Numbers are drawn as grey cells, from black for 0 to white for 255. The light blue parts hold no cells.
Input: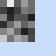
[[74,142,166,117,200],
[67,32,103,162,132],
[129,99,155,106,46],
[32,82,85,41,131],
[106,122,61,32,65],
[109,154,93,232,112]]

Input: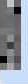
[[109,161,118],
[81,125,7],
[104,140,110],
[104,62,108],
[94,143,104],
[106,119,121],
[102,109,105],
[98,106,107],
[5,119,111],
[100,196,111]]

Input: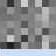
[[110,192,112,118,162,72,33,71],
[150,175,95,137,60,136,199,132],
[128,82,157,122,166,138,110,141],
[141,161,140,132,92,135,149,130],
[126,180,160,127,132,121,114,117],
[146,186,125,132,96,118,149,110],
[115,81,187,116,205,119,52,125]]

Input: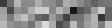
[[195,124,177,158,122,185,102,76,172,217,168,115,143,134,146,185],
[99,55,178,148,115,115,66,121,155,92,104,149,193,171,124,166],
[99,204,159,105,85,23,153,180,136,205,204,176,133,144,73,158],
[118,114,98,117,139,161,173,117,141,144,174,140,138,181,111,59]]

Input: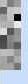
[[116,162,162],
[172,133,165],
[152,185,189],
[93,125,78],
[150,133,69],
[143,90,219],
[234,177,178],
[11,192,160],
[202,196,101],
[156,127,188]]

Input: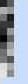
[[139,226],
[172,219],
[84,121],
[183,112],
[157,74],
[100,1],
[149,42],
[53,57],
[27,114],
[151,175],
[91,36]]
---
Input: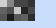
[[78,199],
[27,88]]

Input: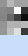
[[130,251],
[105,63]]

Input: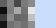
[[125,169],
[141,102]]

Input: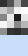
[[167,243],
[233,29]]

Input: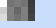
[[128,103],
[127,114]]

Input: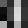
[[68,214],
[71,217]]
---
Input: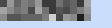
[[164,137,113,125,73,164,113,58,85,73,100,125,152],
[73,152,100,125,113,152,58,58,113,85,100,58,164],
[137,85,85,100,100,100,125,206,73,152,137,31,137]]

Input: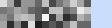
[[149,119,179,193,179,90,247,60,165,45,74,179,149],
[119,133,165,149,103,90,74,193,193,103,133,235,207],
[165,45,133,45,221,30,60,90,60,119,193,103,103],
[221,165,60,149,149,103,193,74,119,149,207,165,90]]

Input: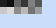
[[201,217,140,185,114,156],
[30,15,100,55,128,85]]

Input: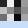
[[193,139,81,139],
[37,240,22,154],
[111,225,10,166]]

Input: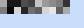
[[124,9,213,38,110,94,213,229,94,170],
[170,24,24,78,66,197,154,139,124,51]]

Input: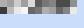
[[60,187,233,245,103,118,174,159,103,132,233],
[174,159,203,159,217,91,118,132,75,75,144]]

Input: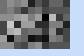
[[70,170,186,100,113,113,57,142,44,70],
[142,142,158,170,127,158,3,186,57,100],
[113,142,127,142,32,84,57,100,100,57],
[158,16,113,100,16,32,16,127,113,70],
[113,127,100,57,100,113,70,84,84,84],
[142,142,84,70,127,142,57,84,84,84],
[70,200,44,158,158,44,44,127,127,32]]
